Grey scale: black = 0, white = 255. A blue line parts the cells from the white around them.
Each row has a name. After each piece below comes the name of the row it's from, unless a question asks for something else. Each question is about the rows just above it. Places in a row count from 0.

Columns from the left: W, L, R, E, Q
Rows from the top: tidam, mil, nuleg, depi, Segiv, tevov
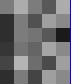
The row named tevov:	[ 46 124  68 159 137]
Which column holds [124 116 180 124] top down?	L
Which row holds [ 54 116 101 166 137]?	depi
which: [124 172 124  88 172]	tidam
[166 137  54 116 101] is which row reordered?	depi
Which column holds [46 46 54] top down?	W
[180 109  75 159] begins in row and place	Segiv, 1

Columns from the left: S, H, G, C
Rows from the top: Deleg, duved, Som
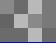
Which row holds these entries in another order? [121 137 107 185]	Deleg
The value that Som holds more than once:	[107]

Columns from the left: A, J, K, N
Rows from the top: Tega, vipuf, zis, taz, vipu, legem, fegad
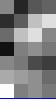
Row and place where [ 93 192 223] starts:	vipuf, 1
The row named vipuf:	[ 45  93 192 223]

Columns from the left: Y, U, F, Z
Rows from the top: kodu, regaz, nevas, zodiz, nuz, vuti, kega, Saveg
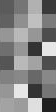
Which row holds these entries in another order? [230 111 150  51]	zodiz
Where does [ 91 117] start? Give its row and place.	kodu, 0
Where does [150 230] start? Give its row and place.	kega, 0
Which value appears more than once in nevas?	[150]

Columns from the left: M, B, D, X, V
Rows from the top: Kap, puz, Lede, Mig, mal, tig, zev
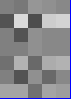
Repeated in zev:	[164]
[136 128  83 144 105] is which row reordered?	tig
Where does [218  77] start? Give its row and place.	puz, 1
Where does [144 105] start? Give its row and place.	tig, 2

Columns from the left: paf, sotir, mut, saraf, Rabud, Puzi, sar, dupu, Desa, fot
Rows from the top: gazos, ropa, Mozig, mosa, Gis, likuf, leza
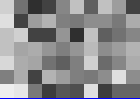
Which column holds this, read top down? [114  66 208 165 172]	sotir
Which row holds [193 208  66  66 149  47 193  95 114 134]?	Mozig
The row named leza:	[238 230 121  60  87  79 223  60 101 101]
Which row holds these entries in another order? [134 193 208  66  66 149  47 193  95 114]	Mozig
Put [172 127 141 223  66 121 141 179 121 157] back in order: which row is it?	ropa
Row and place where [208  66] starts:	Mozig, 1

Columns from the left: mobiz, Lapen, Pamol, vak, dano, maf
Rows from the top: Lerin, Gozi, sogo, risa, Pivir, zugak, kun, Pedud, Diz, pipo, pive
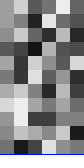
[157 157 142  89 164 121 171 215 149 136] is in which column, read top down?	mobiz
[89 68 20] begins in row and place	risa, 0
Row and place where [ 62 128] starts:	Diz, 3
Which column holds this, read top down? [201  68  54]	Lapen

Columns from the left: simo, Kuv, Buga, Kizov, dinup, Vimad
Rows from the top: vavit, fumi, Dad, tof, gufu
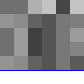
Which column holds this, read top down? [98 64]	Buga
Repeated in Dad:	[155]
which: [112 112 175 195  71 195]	vavit

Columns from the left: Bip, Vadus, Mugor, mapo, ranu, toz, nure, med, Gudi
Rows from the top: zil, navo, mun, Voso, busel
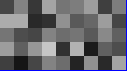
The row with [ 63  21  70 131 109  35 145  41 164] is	busel
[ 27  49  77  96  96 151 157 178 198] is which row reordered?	Voso

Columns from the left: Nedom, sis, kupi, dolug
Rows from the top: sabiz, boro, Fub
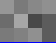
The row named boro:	[108 166  72  92]
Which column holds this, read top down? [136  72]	kupi
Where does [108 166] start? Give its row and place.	boro, 0
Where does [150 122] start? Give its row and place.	sabiz, 0
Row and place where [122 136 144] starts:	sabiz, 1

